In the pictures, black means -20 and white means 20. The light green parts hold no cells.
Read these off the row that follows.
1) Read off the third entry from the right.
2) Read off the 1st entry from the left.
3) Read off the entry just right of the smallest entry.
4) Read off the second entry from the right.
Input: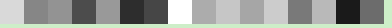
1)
9
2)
14
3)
-3
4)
-16

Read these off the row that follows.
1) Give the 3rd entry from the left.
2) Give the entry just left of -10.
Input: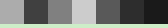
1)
0
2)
7

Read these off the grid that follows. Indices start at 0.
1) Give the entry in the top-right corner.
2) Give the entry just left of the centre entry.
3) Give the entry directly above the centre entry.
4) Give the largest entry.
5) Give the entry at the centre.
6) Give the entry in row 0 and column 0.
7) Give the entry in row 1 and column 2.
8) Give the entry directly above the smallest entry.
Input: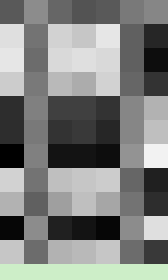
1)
1
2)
-12
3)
-10
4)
18
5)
-11
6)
-6
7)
13
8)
-13

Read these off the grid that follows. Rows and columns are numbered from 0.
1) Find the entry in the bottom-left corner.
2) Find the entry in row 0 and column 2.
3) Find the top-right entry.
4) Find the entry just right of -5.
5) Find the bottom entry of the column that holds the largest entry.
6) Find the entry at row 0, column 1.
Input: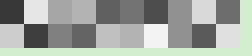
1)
12
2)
6
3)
-3
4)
-2
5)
18
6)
16

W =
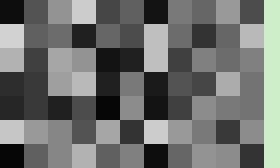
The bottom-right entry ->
-12
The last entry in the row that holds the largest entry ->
9
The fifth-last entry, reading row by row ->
-18
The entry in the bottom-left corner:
-19
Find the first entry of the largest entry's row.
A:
13
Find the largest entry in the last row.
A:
8
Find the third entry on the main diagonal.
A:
6
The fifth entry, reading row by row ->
-9
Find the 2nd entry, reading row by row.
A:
-7
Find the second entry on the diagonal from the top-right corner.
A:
-4
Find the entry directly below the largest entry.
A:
8
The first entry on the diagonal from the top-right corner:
-8
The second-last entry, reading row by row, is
2
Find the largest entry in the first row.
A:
12
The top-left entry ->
-18
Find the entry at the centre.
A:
-1
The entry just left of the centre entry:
-15
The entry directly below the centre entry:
2
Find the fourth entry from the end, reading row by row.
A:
-4
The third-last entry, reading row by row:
3
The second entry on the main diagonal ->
-5

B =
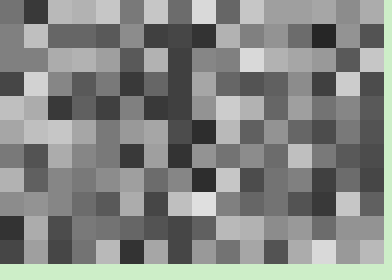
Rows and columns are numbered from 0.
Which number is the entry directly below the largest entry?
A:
-5
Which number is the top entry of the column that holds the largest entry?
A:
14
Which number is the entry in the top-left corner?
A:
-2
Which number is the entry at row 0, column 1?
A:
-11
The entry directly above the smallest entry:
6
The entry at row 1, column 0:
0
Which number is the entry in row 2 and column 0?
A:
0
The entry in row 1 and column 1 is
10
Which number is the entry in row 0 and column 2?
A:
9
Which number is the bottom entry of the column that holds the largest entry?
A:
4
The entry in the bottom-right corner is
9
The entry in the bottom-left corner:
-9
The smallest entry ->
-14
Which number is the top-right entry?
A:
7
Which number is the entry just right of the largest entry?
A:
0
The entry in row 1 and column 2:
-4
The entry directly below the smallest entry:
4
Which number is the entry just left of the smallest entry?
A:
-3
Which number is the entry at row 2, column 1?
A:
0
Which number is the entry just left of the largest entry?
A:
10
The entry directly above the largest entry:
-13
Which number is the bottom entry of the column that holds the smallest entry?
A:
14

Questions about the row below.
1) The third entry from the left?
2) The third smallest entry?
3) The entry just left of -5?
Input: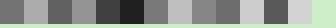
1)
-5
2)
-6
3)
7

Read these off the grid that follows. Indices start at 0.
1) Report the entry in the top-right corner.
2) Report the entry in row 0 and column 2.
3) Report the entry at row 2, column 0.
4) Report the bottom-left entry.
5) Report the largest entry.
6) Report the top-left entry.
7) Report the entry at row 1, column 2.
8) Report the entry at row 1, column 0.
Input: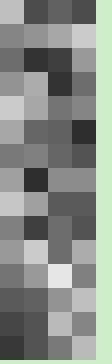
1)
-8
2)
-5
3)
-3
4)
-11
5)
16
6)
10
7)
6
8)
1

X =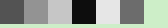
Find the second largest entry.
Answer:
11
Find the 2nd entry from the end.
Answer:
16
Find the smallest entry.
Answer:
-18

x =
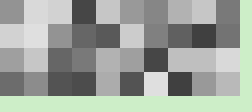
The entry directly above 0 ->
1
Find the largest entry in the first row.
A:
14
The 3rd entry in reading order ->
13
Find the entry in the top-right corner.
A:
-1
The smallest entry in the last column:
-2
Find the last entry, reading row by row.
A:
9
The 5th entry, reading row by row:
11
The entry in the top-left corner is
3
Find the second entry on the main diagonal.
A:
15
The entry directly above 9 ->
14
